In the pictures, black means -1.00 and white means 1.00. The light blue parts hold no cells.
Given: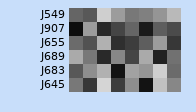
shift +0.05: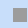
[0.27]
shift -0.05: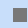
[-0.11]
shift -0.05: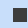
[-0.57]
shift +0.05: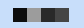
[-0.85  0.27 -0.63 -0.41]
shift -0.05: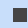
[-0.51]
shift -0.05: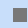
[-0.11]
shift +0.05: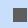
[-0.21]

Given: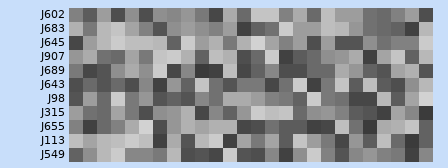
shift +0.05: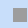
[0.28]
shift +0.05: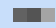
[-0.18 -0.29  0.34]
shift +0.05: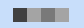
[-0.44  0.34  0.00  0.34]
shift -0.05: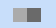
[ 0.29 -0.22]
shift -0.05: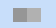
[0.13 0.34]
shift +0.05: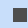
[-0.34]

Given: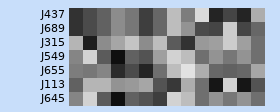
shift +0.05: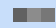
[-0.19  0.15 -0.02]
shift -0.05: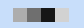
[ 0.31 -0.18 -0.88  0.60]
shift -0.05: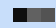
[-0.93 -0.29 -0.40]
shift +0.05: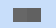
[-0.14 -0.19]
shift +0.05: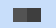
[-0.30 -0.46]
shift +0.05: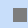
[0.03]
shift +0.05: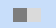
[0.03 0.76]

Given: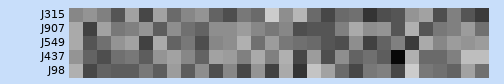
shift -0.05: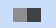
[ 0.06 -0.54]
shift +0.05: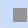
[0.21]
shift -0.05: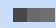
[-0.49 -0.22 -0.17]
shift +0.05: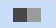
[-0.39  0.27]
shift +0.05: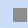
[0.16]
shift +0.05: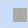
[0.38]
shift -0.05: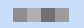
[ 0.06  0.33 -0.17  0.17]

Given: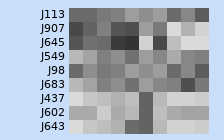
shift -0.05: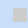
[0.55]
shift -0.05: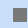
[-0.10]
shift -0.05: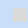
[0.66]

